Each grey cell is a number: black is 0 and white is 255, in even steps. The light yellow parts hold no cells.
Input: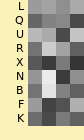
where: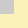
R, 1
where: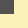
F, 2

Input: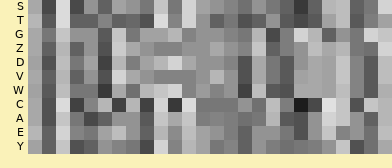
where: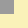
W, 12
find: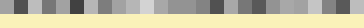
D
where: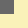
T, 7
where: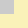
Z, 6
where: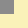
E, 10
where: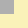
W, 25

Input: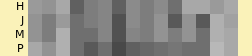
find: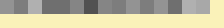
M
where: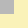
P, 13
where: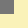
P, 10
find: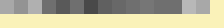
P
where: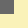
P, 8
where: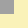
J, 14
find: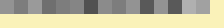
J

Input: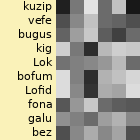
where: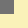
Lok, 0
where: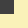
bugus, 4
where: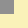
galu, 0
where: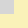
bofum, 5

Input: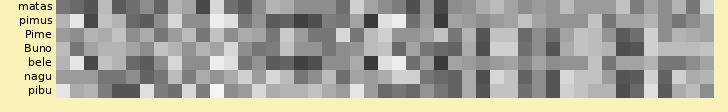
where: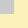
Pime, 16
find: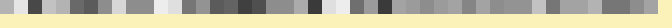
bele
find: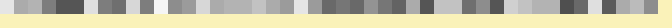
pibu
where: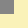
bele, 33

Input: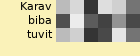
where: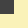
biba, 3
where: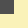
biba, 0
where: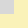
Karav, 1

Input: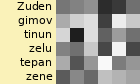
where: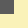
zene, 0
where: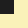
tinun, 1
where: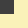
gimov, 3
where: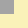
zene, 5
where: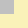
zene, 3
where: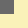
zene, 2

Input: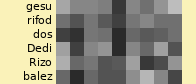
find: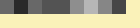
balez
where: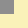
balez, 5
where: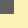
dos, 7
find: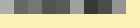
Rizo
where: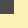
Rizo, 7
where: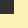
dos, 1
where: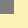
gesu, 3

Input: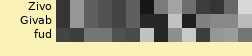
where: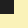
Givab, 9
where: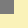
Zivo, 7

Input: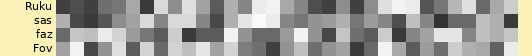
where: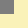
Fov, 13
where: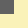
Fov, 31
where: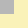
Ruku, 28
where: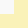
sas, 14

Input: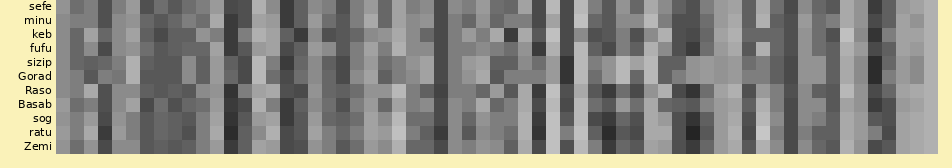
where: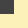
Raso, 27
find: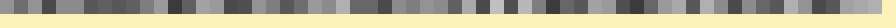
Zemi
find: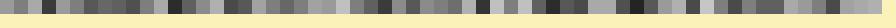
ratu
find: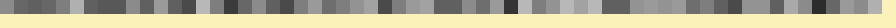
sizip
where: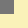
Gorad, 4
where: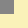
Basab, 46

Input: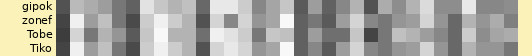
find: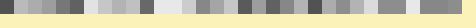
gipok
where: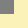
zonef, 32
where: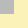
gipok, 1

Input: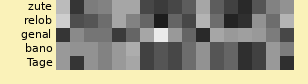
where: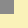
genal, 1
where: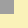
genal, 13
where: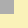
bano, 5
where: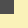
relob, 1

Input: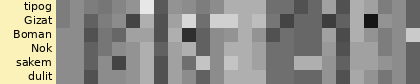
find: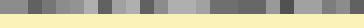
Nok
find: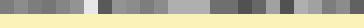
tipog
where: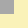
dulit, 21
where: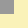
Nok, 19
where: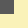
tipog, 7
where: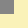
tipog, 4
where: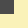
Boman, 20

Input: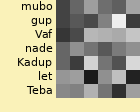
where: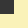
Vaf, 0
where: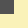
Kadup, 4
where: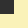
Teba, 4
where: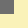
mubo, 3
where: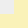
gup, 4

